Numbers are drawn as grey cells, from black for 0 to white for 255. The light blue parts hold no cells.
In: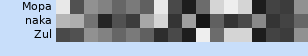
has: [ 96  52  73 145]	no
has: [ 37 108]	no
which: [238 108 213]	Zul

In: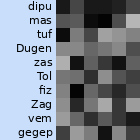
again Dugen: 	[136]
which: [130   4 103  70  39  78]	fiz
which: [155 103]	vem
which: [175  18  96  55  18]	zas
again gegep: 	[63]
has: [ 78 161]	no

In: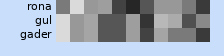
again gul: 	[86]
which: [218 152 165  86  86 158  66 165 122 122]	gader
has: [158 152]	no
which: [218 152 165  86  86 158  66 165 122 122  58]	gader
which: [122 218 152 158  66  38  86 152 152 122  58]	rona

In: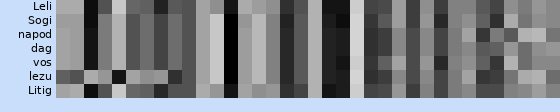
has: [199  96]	no
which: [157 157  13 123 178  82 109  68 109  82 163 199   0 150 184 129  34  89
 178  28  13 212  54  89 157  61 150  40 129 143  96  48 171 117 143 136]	Sogi
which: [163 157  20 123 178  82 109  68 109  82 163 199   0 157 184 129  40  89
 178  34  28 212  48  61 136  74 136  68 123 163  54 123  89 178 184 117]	napod
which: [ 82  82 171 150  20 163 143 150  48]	Litig
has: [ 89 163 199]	no

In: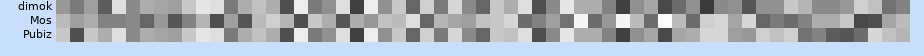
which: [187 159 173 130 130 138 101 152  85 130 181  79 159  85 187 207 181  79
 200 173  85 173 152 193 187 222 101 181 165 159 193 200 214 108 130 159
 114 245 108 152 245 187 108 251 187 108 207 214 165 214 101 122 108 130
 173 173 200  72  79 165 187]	Mos
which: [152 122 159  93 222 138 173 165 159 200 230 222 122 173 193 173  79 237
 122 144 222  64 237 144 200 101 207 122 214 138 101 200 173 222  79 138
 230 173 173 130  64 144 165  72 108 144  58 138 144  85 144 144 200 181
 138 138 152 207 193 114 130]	dimok
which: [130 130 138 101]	Mos
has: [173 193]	yes
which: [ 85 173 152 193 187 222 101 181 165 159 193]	Mos
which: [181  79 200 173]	Mos

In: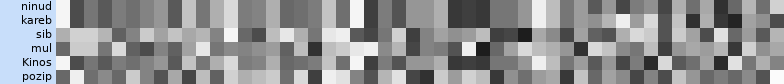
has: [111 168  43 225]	no
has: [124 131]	yes
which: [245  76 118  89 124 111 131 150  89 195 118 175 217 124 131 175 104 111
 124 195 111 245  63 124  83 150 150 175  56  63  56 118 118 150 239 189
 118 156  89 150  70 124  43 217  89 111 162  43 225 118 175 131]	Kinos

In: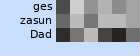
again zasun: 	[186]
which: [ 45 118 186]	Dad
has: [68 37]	yes
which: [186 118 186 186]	zasun
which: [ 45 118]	Dad
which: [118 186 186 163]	zasun
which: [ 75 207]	ges

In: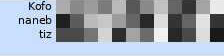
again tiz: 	[73]
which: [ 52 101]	naneb

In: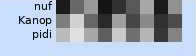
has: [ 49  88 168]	yes
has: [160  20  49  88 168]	no
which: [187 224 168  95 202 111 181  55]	pidi
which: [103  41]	Kanop

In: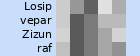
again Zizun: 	[211]
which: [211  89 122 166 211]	Zizun
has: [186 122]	no
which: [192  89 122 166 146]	raf
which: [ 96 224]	Losip
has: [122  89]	no
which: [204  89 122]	vepar

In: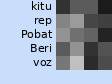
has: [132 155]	yes
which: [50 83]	Beri
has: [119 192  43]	yes

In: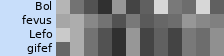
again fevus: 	[136]
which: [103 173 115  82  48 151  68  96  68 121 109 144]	gifef
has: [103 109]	yes
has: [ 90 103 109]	yes
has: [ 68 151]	no
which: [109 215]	Bol
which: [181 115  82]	Bol

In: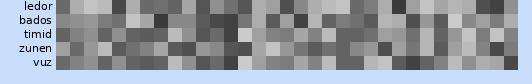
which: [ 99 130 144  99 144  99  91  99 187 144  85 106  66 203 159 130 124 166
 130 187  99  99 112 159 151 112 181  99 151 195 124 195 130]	timid
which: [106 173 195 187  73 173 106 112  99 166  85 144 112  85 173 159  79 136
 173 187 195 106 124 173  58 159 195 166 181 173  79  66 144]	ledor

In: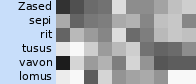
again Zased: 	[141]
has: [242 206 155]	no
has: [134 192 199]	yes

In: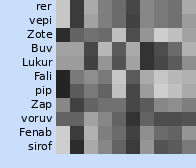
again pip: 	[192]
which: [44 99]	Zote
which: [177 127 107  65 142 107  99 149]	Fenab
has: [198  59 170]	yes
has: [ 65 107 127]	no

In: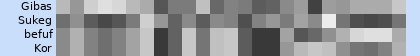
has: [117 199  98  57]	no
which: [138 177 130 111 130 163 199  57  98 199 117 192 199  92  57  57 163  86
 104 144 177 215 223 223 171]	befuf
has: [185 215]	no

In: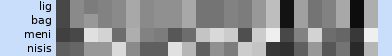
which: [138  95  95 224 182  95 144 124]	nisis
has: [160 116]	yes
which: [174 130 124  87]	meni
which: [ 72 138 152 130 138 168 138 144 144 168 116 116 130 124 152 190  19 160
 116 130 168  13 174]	bag

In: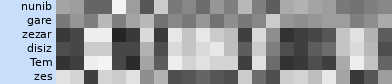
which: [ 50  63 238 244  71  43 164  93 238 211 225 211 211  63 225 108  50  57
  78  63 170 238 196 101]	Tem
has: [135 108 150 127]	yes
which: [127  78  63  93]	disiz
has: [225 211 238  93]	no
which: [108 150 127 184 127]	nunib

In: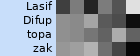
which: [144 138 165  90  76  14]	Difup
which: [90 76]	Difup

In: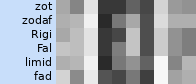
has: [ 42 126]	no
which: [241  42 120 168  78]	zodaf
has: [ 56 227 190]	no
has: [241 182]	no
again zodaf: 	[175]
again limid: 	[182]
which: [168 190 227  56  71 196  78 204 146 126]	Rigi

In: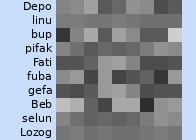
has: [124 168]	no
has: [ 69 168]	yes

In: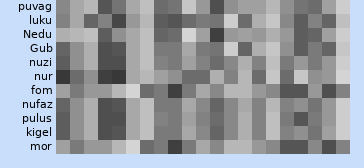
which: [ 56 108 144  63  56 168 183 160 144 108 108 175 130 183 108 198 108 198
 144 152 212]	nur
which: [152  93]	Nedu
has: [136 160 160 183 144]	no
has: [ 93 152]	no
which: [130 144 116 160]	kigel

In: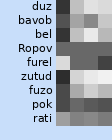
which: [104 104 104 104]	Ropov
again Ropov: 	[104]
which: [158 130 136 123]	rati
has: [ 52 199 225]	no
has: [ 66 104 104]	no
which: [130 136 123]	rati
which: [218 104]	furel

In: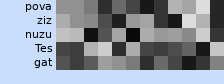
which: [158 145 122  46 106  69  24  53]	gat
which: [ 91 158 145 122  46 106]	gat
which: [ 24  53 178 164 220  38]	pova
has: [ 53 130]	yes
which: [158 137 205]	nuzu
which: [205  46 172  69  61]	Tes

